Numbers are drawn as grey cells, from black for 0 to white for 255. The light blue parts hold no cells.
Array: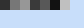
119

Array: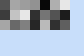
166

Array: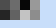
108

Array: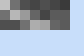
113

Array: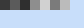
91

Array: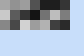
146

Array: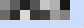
95

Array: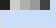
205

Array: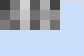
122

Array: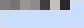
116
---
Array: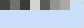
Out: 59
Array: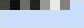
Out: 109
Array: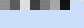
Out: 221
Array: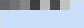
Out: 134
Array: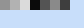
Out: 219
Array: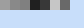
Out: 128
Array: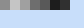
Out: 160
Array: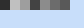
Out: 158
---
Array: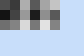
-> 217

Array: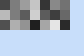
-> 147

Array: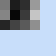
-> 90

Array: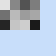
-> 206

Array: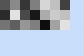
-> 150

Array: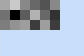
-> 158

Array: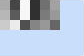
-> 80

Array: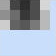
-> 88
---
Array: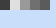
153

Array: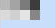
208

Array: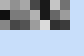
219

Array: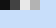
66

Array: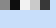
242

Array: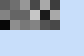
131

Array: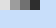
157

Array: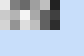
191

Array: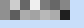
184
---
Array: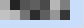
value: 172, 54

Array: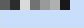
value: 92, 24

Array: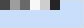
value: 70, 36

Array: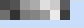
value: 71, 61

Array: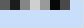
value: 91, 73

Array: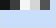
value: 20, 83

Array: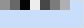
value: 146, 176

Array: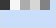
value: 55, 130
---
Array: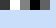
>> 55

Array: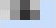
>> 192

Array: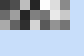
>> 47

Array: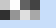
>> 67

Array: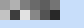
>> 61

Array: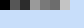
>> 44

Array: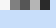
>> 246

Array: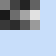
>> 225
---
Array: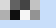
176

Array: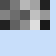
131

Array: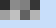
160

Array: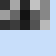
158

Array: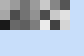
167

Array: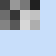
109

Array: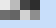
110

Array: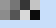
140

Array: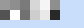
83
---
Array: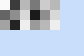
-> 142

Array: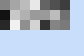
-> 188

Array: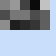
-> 76

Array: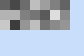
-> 221

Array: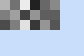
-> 94

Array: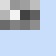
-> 66

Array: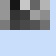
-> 159
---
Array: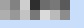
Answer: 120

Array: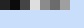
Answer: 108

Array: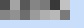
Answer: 56

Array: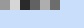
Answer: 174

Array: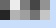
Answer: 70

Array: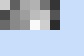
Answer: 115

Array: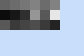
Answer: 108

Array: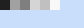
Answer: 192

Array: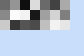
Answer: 66
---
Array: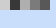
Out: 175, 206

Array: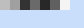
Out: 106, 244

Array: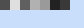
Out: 177, 223

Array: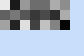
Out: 56, 233

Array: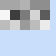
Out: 123, 246

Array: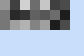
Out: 97, 209

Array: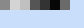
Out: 85, 212
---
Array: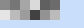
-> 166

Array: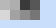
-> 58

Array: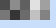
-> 96

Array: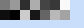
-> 46

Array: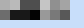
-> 78

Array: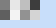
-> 191

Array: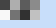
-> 92
